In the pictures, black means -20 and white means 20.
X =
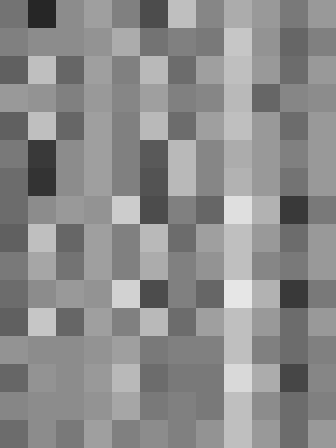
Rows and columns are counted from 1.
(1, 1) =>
-2
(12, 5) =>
0
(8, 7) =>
0
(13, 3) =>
2
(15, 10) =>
2
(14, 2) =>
3
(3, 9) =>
10
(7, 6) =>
-7
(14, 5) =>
9
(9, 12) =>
4
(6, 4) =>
5
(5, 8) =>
5
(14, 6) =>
-3
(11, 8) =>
-4
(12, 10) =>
4
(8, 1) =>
-3
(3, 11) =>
-3
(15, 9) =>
10
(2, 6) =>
-2
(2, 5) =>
7
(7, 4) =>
5
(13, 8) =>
0
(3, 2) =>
10
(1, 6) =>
-8
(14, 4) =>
4
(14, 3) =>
2
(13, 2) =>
2
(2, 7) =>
0
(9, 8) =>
5
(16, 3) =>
-1
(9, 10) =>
4
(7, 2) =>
-12
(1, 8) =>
1
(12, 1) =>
-5
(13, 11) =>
-3
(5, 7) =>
-3
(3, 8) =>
5
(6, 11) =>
0

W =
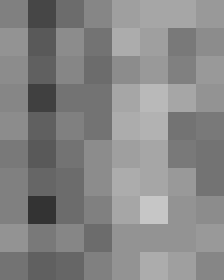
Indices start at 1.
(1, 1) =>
0
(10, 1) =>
-2
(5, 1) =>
2
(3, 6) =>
4
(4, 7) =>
6
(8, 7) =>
3
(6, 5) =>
5
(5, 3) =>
0
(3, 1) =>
2
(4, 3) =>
-2
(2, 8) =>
2
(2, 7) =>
-1
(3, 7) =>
0
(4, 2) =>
-10
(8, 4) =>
0
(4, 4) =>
-2
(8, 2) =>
-12
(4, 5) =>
6
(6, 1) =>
-1
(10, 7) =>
5
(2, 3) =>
2
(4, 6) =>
9
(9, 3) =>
1

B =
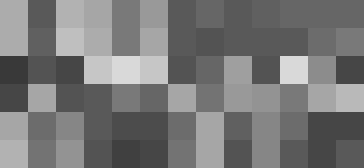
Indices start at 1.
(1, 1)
7
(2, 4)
7
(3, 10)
-7
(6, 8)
6
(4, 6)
-4
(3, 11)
14
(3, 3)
-9
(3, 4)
11
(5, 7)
-3
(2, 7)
-6
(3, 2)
-7
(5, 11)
-3
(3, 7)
-7
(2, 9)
-6
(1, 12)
-4
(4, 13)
9
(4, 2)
6
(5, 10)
1
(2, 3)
10
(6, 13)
-6
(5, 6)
-8
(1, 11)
-4
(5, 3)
1
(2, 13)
-1

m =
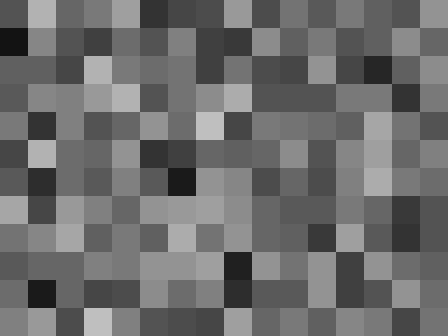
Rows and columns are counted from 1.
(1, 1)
-7
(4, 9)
7
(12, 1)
0
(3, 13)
-9
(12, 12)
-5
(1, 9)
4
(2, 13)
-7
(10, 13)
-10
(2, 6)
-7
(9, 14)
-6
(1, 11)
-2
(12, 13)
1
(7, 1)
-6
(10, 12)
3
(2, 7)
0
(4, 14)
-1
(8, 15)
-11
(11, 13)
-10
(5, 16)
-7
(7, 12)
-8
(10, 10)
3
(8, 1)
6
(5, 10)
-1
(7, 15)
-1
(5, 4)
-7
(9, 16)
-7
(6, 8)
-4
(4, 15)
-12
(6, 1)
-9
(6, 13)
1
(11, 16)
-3
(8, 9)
2
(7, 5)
0
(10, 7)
3
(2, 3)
-7
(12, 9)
5
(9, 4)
-5
